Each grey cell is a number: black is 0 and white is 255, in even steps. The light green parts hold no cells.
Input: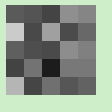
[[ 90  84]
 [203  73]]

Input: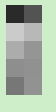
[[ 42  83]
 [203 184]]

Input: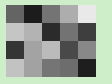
[[100  28]
 [197 179]]

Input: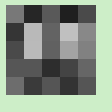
[[120  38]
 [ 53 185]]

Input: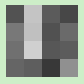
[[ 82 196]
 [120 192]]

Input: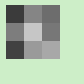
[[ 59 133]
 [125 198]]

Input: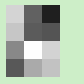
[[212  97]
 [198  91]]

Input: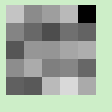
[[196 139]
 [132 104]]
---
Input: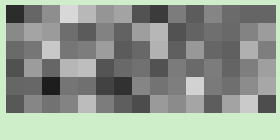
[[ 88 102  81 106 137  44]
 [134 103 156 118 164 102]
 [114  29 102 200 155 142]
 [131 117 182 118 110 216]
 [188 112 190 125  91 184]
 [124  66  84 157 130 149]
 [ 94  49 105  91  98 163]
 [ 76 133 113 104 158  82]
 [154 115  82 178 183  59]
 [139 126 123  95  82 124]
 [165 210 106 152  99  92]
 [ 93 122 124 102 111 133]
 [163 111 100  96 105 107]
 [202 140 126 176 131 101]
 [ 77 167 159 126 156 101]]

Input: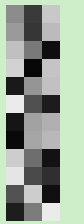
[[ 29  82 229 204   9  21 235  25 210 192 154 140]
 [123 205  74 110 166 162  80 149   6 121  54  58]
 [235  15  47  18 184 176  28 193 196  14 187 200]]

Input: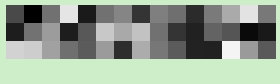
[[210  29  73]
 [205 114   0]
 [161 156 113]
 [111  29 229]
 [ 91  88  26]
 [155 200 113]
 [ 45 169 133]
 [172 194  52]
 [119 113 127]
 [ 91  52 111]
 [ 34  33  43]
 [ 33  99 122]
 [244  85 170]
 [154  10 227]
 [ 89  25 120]]

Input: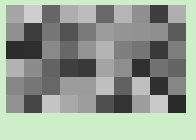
[[146 135 179  43 144 166]
 [ 69 118 140  46  61 206]
 [197 103  99 137 119 102]
 [169 156  63 104  82 174]
 [158 156  57 148 121 188]
 [ 80 192 164 180 156 105]
 [ 51  97 142 127 148 181]
 [158 191  48 117 146 143]
 [201  47 114  57 143  62]
 [ 42 134 101 126  91 175]]

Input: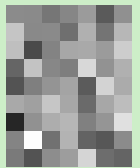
[[122 132  38 169  83 101 191 197 139]
 [ 83 253 145 160 127 195  74 137 138]
 [141 113 173 198 148 135 131 138 118]
 [157 179 182 167 164 126 167 111 134]
 [213  99 128 106  91 216 169 176 155]
 [109  87 149 167 211 146 155 116  90]
 [100 139 224 189 171 176 205 183 144]]

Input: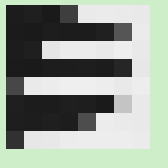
[[ 49  30  31  71  27  28  27  28]
 [231  29  28 234  26  31  26  31]
 [232  31  28 236  29 229  29  26]
 [236  29  31 239  29 236  28  62]
 [237  77  30 239  30 236  28 234]
 [237 236  26 237  28 233  32 235]
 [237 234 196 233  38 238  85 234]
 [235 233 233 237 231 233 235 233]]
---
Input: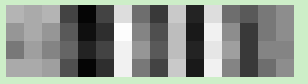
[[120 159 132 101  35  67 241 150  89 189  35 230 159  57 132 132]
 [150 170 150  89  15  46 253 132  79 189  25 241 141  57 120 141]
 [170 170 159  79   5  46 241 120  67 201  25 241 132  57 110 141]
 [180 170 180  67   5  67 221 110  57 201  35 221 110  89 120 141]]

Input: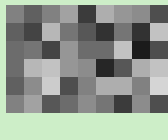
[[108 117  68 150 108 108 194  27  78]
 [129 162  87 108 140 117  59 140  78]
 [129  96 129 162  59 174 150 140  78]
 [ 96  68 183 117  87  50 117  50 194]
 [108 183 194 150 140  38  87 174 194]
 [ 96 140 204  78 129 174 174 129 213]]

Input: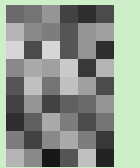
[[180 137  23  85 192  35]
 [ 66 149  66  96 106 149]
 [ 85 192 116 192 160  75]
 [180 137 125  85 149 160]
 [125  66 137 170 125  56]
 [106 116 149  66  46  75]
 [137 170 160 202  56 180]
 [ 46  96 170 125  75 116]
 [214  75 214  85 149  46]]

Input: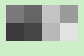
[[ 58  69 184 227]
 [121 101 196 155]]

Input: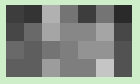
[[105  94 116 126 147 147  82]
 [ 94  94 156 126 126 197  82]
 [ 71 105 165 135 135 165  71]
 [ 61  52 177 116  61 116  42]]

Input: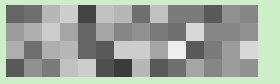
[[ 89 145 123 193 205  80  59 183  89 111 165 134 156 145]
 [174 111 174 183 101  89 205 205 165 238  89 123 156 216]
 [101 111 183 205  68 193 183 111 193 123 123  89 145 134]
 [156 174 205 165 101 165 134 145 123 111 216 134 134 145]]
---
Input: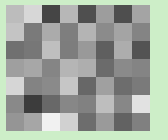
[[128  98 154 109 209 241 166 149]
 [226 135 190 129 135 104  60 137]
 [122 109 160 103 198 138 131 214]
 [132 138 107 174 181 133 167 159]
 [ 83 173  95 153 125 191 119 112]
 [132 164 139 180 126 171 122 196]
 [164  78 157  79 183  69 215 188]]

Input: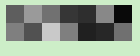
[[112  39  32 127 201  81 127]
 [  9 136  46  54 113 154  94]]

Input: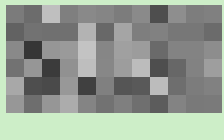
[[122 121 131  92 111 127 114 132 172 150 110 151]
 [129 124 110 188  89  85 128  64 152  74  78 168]
 [158 130 103  78 188 157 135 190 145  59 150 114]
 [141 131 131 106 156 160 134 195 154 150  54 137]
 [107 119 119 129 126 165 104 179 112 112 114  98]
 [128 125 142  78 138 124 133 137 127 191 108 123]]

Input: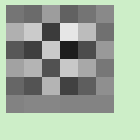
[[131 131 131 134 134 130]
 [143  94  65 180  83 102]
 [119 168 200  81 180 162]
 [153  76  29 202  63  87]
 [112 188 230  59 203 176]
 [137 116  97 157 107 117]]

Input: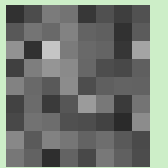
[[ 76  96 120  72  99  46  98 119]
 [ 74  89 110  99 118 130  90 136]
 [140  42  66  77  80 109 114  72]
 [116  58 120 155  86  58 107  66]
 [ 98  99  95  77 140  89 105 130]
 [ 95  72  77 103 138 149 126  64]
 [164  54 100 105 123 197  49 146]
 [ 91  49  95  99 130 105 116  88]
 [ 81  62  80  55 115 123  76  49]]

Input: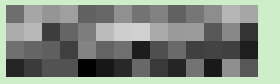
[[ 87 143  25 115  37  57 104  40  23   1  82  82  59  36]
 [ 30  64  67  64 106  79  29 111  99 131  63  95 101 112]
 [ 51 136  88 155 154 170 209 206 187 125 101  61 183 171]
 [166 182 141 118  97 129 115 144 102  97 159 149 166 110]]

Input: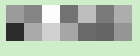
[[149 101 105 166 209 170  44]
 [173 122 189 114 252 133 155]]
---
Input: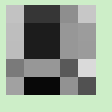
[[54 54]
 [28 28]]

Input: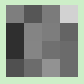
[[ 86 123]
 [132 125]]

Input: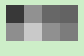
[[145 103]
 [201 144]]

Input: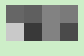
[[ 95 130]
 [ 57 130]]

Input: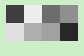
[[237 109]
 [174 161]]

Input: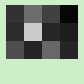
[[109  65]
 [203  38]]

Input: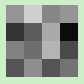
[[207 134]
 [ 93 170]]

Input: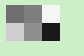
[[127 246]
 [142  25]]
